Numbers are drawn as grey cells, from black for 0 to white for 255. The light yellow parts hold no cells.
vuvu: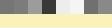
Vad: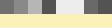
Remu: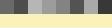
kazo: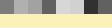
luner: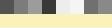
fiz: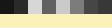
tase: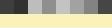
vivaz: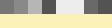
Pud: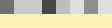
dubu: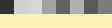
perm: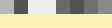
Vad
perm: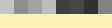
tase
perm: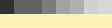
kazo
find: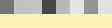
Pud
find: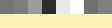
vuvu
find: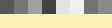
luner

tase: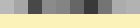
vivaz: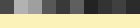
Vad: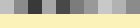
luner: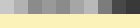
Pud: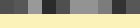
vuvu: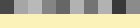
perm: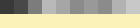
luner
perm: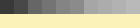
tase
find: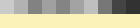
luner
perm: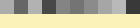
tase
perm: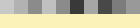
Vad

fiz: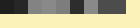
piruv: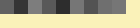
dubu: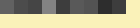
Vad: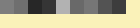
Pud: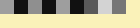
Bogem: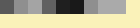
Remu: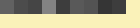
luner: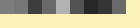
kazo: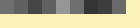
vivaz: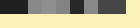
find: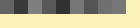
piruv
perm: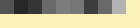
luner

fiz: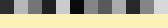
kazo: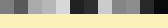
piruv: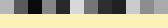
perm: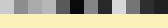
piruv
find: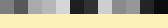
kazo
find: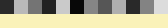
fiz
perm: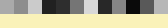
piruv
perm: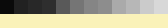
piruv

